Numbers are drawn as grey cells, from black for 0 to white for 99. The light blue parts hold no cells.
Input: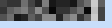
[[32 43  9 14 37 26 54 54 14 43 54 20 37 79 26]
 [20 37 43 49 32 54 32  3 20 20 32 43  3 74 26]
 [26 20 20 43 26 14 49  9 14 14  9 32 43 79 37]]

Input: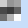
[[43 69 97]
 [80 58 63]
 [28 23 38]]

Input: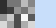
[[57 78 30 96 35]
 [84 62 30 67 84]
 [18 46 46 73 52]
 [18 24 57 46 67]]

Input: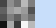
[[ 7 66 22 95 72]
 [38 60 66 60 32]
 [27 55 44 72 49]
 [32 49 38 55 44]]

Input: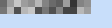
[[46 71 31 71 77 31 46 31 51 26 26 71 61]
 [41 61 77 61 56 71 51 41 36 61 20 51 56]]

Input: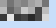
[[22 89 22 27 16 27 84]
 [62 45 56 51 62 68 45]
 [73 39 51 78 68 27 73]]

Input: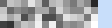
[[41 76 71 59 88 71 36 71 76 59 47 65 53 15]
 [82 65 76 30 53 88 30 30 47 88 82 76 47 93]
 [76 41 53 47 41 65 65 41 82 65 53 53 82 59]
 [25 20 59 76 71 93 53 93 41 59 53 59 82 99]]

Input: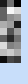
[[38 96 85]
 [73 79 67]
 [67 61 10]
 [38 55 61]
 [85 50 55]
 [10 44  0]
 [79 33 61]
 [ 5 28 22]
 [38 16 44]]
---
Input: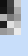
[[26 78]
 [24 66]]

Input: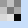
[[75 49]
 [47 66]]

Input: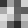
[[62 35]
 [89 38]]

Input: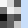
[[82 33]
 [92 83]]

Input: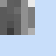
[[37 36]
 [37 42]]

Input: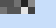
[[32 44]
 [33 33]]

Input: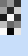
[[59 19]
 [16 81]]

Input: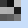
[[ 6 74]
 [68 11]]
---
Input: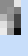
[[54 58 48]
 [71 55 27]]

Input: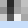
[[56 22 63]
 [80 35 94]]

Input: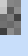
[[75 36 55]
 [42 48 26]]

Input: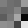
[[42 43 51]
 [36 46 65]]

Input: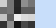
[[42 45 14]
 [76 37 92]]

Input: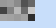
[[26 50 71]
 [64 63 60]]
